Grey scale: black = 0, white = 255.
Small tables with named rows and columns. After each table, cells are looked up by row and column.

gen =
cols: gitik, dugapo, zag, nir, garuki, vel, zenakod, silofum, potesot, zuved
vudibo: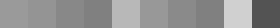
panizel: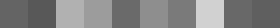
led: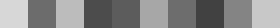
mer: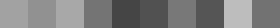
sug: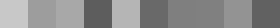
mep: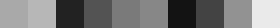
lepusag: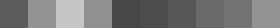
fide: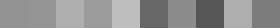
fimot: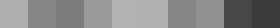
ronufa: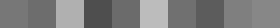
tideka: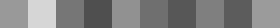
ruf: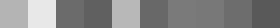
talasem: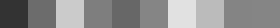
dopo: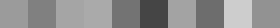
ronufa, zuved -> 135
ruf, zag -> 107
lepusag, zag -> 198
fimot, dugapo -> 134
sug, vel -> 105
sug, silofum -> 128
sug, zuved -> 97
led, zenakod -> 109
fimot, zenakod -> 134
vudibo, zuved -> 83
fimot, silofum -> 145
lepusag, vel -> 77
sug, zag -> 168
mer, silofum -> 85
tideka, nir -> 79
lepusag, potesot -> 114
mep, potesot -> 146
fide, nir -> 156
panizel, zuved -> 95

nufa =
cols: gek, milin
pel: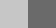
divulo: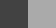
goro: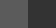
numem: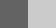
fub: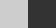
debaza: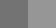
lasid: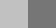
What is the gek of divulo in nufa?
66
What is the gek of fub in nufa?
205
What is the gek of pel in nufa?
198
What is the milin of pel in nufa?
106
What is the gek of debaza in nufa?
115
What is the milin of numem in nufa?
203
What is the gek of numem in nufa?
99
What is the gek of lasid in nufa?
193
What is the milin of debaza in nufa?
150
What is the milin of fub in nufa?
51
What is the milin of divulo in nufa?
170
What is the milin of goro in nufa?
51
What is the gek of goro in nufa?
91
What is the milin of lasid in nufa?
118
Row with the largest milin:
numem

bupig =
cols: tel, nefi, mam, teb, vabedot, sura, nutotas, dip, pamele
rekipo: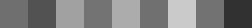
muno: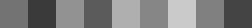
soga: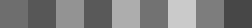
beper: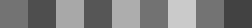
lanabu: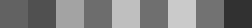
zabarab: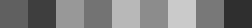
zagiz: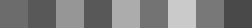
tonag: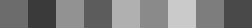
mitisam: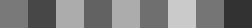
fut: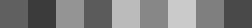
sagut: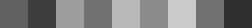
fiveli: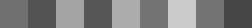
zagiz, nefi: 88
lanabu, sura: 111
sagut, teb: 114
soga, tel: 110
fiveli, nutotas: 202
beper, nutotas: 202
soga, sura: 114

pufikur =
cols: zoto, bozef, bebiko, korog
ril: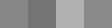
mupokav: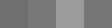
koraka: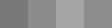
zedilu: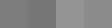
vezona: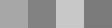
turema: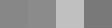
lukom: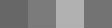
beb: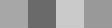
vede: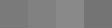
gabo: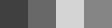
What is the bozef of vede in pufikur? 129
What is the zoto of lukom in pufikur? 103
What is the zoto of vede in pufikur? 122
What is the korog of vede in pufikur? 116
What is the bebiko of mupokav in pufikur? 155
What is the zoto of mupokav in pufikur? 111
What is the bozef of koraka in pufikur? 140
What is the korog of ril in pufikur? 137
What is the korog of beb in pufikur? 153
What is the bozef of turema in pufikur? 139
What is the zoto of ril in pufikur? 135
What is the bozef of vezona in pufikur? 130
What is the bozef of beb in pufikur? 106
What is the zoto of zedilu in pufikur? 124
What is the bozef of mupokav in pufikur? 120
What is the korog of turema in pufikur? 121
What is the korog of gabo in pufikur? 133
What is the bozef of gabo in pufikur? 104

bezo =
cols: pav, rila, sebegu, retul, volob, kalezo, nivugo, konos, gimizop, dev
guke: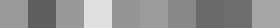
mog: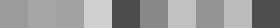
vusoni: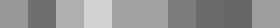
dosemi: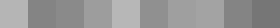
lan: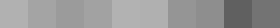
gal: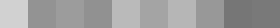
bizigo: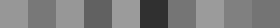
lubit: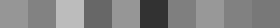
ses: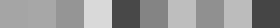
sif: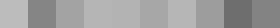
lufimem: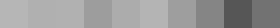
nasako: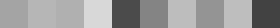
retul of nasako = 216
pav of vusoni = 151
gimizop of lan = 96
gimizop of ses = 188
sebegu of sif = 163
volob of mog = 76
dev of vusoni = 157
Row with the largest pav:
gal

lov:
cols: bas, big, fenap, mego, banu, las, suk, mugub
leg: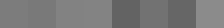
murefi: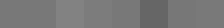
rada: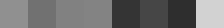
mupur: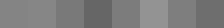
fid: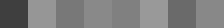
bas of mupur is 132
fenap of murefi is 130
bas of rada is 144
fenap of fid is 120
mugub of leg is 139
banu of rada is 52
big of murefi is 120
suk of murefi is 119
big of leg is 121
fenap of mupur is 121
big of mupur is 134
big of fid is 150
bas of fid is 63
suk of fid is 106
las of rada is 70
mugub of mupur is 110
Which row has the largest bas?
rada

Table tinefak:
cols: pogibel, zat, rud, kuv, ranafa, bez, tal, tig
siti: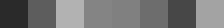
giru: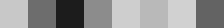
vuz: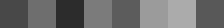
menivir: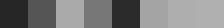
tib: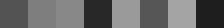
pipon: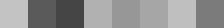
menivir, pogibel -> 38
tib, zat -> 126
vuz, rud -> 44
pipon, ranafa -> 151
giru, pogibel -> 200
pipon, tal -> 191
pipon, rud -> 69
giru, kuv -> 140
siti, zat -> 93
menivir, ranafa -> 43
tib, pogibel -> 83
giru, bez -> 185
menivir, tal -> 174
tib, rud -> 136
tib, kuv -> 40
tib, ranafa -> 154
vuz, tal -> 171
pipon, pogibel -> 195
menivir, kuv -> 119

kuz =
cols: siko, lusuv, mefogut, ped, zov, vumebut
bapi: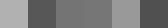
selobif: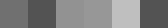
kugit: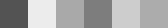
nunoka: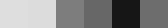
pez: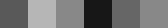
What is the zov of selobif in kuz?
191
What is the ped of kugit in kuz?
125
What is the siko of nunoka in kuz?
222
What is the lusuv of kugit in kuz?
236
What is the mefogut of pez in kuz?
136
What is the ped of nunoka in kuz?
103
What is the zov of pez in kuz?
102
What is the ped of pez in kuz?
23
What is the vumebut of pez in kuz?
136
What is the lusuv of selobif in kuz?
83
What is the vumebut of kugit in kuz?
172
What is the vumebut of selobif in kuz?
83
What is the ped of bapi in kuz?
118

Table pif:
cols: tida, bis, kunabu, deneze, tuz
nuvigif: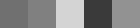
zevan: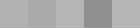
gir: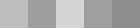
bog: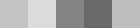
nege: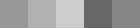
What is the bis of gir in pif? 158
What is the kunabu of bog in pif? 132
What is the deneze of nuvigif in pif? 58
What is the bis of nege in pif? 176
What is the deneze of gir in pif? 159
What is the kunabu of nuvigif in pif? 212
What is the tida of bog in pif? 196
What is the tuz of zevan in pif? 182
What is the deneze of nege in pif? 103
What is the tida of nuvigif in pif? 112
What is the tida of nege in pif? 152
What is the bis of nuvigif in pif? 128
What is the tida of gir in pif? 189
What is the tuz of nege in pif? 133
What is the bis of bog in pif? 220
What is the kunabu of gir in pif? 213
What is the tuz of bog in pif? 189
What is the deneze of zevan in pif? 143

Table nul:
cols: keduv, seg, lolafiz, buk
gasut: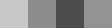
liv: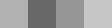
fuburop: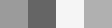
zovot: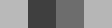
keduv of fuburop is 155
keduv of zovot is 185
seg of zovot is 63
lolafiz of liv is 148
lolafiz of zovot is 109
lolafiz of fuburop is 245
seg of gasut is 140
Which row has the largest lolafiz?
fuburop

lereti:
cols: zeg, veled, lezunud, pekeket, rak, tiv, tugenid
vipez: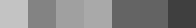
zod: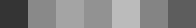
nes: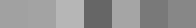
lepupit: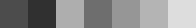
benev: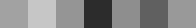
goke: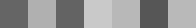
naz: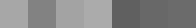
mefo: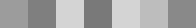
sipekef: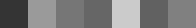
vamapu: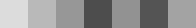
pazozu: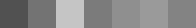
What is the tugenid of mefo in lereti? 137
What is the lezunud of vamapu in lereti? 151
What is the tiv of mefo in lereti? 189
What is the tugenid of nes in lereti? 135
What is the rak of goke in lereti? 184
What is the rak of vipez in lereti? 100
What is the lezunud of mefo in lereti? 212
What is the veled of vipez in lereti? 131
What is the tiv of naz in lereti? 104
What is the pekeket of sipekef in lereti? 102
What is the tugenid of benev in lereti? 153
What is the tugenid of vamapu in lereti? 163
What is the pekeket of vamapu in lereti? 77
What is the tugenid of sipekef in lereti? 128
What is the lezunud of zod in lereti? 164
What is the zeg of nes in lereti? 161
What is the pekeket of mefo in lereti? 121
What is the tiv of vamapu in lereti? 84
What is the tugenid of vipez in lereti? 63
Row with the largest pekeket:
goke

